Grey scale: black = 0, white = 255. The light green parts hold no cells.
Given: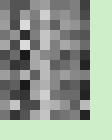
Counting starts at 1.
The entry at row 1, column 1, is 116
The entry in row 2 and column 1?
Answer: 147
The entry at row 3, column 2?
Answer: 74
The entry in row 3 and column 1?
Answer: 157
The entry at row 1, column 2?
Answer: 84
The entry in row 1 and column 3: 84
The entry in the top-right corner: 63
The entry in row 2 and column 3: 157
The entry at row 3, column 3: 218
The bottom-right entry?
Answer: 35
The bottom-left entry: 116

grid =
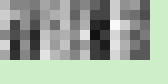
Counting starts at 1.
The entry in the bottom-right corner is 89
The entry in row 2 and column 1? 205
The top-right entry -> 89
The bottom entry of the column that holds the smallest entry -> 60
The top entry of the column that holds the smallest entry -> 99
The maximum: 248
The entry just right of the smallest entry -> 60
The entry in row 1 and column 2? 133
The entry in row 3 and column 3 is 145
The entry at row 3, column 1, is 194
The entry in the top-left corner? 184
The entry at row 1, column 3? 133
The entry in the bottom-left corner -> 165
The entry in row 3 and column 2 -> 69
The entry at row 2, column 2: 175
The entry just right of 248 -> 205
